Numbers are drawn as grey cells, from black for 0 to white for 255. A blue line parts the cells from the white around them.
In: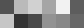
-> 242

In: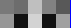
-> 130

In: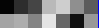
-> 143

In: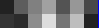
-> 151

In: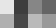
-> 134

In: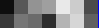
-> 204

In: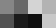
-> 212

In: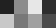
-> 231
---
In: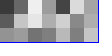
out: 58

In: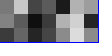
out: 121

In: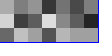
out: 172

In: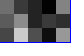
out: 111

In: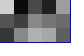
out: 207

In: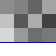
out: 141

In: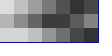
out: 221

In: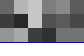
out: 103
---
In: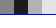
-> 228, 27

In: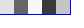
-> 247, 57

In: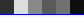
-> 221, 14

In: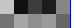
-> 197, 16

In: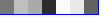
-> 251, 44

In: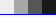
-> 238, 25

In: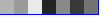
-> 234, 36

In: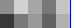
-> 209, 56
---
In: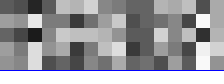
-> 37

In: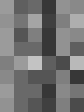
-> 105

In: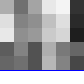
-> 164

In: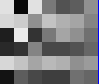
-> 225

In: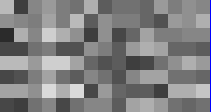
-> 134

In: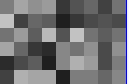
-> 144

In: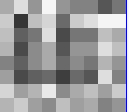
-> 149

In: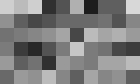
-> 207

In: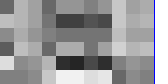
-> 161
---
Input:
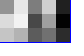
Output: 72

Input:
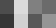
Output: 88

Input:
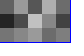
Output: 193

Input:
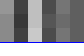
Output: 191

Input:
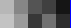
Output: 55

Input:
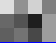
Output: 30

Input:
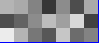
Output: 140

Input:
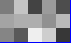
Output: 174

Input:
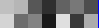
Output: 131

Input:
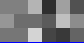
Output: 109
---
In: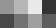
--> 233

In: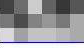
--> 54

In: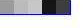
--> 21

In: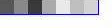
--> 191

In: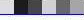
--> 103

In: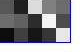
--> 128

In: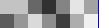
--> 229

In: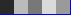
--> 218
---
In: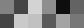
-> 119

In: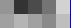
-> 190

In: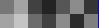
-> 128

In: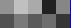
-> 53

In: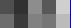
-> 187

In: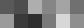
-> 143

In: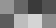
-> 140
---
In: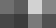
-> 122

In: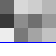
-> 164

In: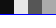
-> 86

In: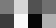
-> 7

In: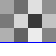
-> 236

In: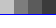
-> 91

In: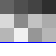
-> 150

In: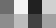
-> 66
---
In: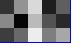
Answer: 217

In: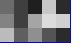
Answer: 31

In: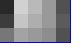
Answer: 185

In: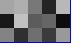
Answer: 120

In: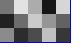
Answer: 172

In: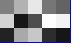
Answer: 232
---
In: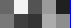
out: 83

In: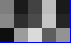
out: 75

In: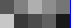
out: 175

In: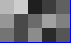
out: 107

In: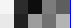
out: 13

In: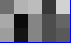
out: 133

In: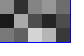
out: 77
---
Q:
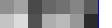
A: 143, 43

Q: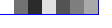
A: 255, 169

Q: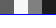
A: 95, 29

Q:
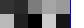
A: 51, 22

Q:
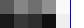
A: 89, 239

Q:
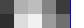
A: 69, 111
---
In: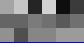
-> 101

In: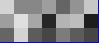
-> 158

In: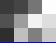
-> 81

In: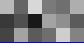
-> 57

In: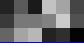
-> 58

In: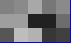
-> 158

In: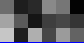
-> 164

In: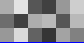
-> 109

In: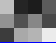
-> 146

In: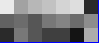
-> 98
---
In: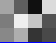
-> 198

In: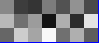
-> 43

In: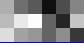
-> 37

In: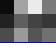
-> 67

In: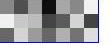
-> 212

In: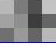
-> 60

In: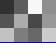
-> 72

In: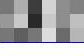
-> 141
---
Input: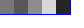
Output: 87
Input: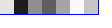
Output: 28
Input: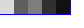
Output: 95
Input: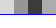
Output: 150
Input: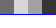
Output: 215
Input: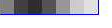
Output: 65
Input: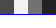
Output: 242
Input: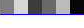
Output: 215
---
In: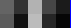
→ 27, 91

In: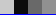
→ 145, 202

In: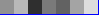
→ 221, 145

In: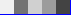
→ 67, 240

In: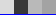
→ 163, 219

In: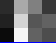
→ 55, 11

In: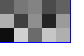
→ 97, 14
